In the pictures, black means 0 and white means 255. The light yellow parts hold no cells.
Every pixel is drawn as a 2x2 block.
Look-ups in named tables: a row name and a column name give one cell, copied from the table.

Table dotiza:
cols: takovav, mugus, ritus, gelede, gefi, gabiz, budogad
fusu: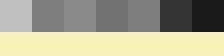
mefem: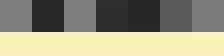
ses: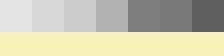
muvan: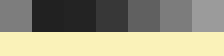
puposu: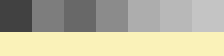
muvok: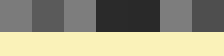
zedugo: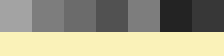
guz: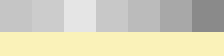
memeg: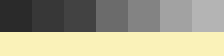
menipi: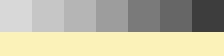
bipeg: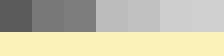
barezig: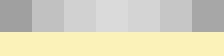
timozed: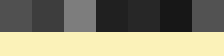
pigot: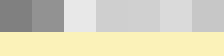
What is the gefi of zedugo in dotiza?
125
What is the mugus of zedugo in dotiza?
125
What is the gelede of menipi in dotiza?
157
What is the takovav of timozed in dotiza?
80
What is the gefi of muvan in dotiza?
96
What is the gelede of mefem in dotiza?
46

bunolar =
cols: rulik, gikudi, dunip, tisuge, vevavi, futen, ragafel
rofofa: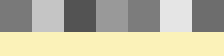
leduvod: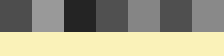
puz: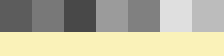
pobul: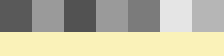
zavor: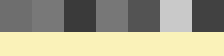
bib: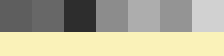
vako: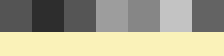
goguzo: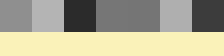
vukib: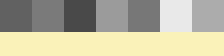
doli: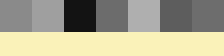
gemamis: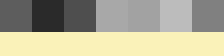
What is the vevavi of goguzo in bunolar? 117
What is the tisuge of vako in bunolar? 157
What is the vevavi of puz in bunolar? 128
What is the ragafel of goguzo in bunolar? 60
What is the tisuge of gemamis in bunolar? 168
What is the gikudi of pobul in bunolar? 154
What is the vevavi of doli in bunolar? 175
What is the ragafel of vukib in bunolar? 172
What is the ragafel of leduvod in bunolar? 137
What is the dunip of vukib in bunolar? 73
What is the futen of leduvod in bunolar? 79
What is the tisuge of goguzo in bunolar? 118

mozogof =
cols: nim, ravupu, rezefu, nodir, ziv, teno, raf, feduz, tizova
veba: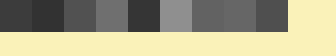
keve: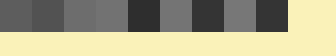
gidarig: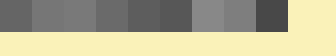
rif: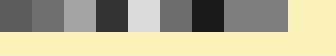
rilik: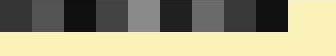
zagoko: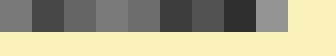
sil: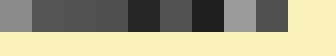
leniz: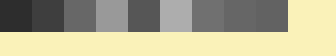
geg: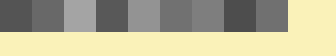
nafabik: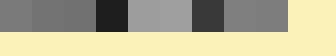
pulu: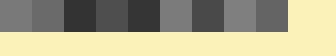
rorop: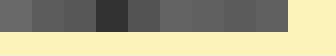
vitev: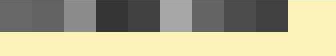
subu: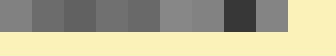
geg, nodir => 88
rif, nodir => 50
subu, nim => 129
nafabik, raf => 57
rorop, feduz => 91
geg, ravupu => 104
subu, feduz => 55
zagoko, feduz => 47
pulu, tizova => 100

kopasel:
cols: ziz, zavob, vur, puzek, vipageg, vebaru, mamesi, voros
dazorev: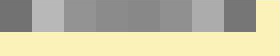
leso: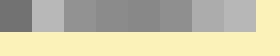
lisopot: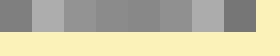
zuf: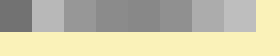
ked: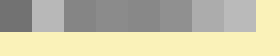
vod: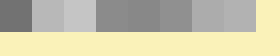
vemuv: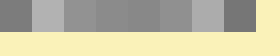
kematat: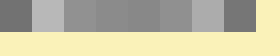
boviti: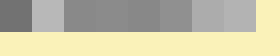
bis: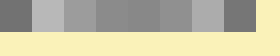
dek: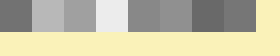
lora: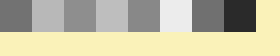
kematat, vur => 145
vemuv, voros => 118
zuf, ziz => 114
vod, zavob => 184
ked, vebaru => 144
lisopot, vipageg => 136
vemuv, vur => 146
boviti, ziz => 114
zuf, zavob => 184
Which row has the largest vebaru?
lora

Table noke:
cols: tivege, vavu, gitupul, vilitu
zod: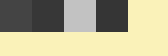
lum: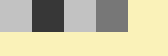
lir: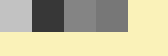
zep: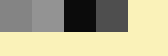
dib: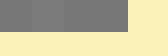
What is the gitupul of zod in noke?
194
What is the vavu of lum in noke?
55
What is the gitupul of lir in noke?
132
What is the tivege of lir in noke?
194
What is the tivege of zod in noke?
68
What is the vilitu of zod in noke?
53
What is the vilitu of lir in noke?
119
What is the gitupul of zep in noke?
11
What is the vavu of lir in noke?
55
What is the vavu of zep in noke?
147
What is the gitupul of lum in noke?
194
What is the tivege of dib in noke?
119
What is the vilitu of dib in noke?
119
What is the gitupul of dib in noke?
119
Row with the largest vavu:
zep

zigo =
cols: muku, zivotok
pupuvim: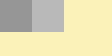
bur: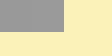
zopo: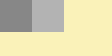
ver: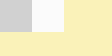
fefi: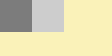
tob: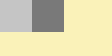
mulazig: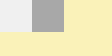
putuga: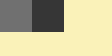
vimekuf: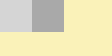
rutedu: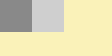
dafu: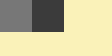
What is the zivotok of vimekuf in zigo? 169
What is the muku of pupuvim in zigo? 150
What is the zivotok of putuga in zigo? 54
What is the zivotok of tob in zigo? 121
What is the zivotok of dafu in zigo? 59
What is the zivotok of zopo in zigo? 179
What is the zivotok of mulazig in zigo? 168
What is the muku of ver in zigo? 209
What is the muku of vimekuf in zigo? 213
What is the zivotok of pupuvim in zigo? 185
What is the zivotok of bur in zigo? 154
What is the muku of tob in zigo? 197
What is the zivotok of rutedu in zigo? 207
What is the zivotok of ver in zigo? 251
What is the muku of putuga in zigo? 112

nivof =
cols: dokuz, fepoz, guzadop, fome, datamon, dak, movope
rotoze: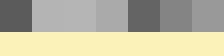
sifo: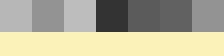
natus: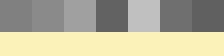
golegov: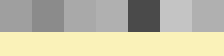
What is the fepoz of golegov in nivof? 139
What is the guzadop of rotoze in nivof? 181
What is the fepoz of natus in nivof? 138
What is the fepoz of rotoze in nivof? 180
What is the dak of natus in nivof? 111
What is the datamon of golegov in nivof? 74
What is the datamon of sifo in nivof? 91
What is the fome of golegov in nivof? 176
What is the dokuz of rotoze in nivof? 91
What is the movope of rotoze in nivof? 153
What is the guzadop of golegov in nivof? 169
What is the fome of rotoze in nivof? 170
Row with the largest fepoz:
rotoze

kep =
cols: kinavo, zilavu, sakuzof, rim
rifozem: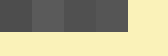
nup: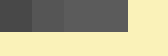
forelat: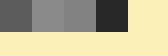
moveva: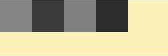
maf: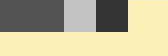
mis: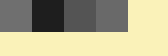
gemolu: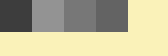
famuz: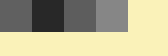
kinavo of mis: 111
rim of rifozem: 85
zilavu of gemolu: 147
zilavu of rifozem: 90
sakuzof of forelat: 131
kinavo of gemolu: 61
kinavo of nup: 72
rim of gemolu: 99
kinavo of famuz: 96
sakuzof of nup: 91
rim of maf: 52
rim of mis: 105
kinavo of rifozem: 77
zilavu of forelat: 137
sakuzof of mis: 84
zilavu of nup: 85
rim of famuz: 134
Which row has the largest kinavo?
moveva

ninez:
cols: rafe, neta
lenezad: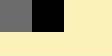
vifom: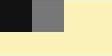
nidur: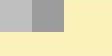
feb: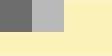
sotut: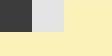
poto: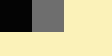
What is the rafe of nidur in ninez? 191
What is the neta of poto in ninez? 110
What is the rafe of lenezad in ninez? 108
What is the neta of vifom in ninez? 119
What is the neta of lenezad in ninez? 1
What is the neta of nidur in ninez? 156
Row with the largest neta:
sotut

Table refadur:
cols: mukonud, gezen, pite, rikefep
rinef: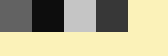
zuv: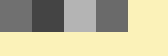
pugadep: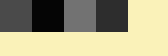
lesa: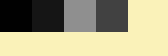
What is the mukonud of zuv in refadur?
112
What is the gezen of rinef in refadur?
13
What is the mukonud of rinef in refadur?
98
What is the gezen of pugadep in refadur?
5
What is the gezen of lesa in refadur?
21
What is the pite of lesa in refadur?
143
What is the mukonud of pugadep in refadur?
74
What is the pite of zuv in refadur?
180
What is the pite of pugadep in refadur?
114
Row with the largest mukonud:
zuv

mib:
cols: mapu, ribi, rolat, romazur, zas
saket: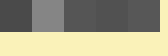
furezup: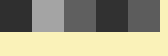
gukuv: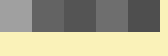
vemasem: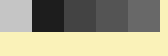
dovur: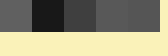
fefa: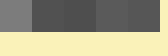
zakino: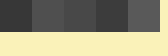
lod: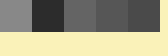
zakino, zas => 89
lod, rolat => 100
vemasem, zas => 104
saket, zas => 87
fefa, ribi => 81
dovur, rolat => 63
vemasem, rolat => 67
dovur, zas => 85
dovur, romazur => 88

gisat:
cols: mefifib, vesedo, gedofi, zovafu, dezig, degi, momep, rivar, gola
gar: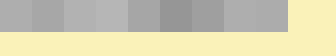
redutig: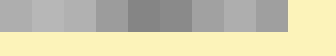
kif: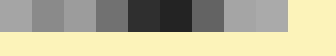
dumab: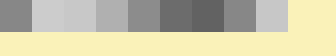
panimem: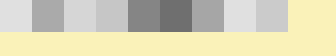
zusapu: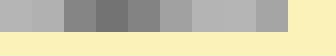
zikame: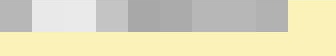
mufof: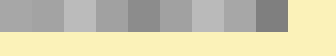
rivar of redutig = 173
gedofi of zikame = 234
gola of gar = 172
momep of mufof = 186
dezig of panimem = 133
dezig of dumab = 140
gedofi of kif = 156
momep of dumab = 98
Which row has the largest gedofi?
zikame

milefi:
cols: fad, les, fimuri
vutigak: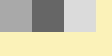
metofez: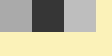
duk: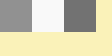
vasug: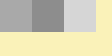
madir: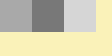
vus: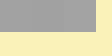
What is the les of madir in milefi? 120
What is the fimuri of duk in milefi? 114
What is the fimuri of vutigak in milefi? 219
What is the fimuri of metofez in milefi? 190
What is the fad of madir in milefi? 169
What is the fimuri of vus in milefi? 163
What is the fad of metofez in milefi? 170
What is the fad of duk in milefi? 145
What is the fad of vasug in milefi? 169
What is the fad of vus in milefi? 162
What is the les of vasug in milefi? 141

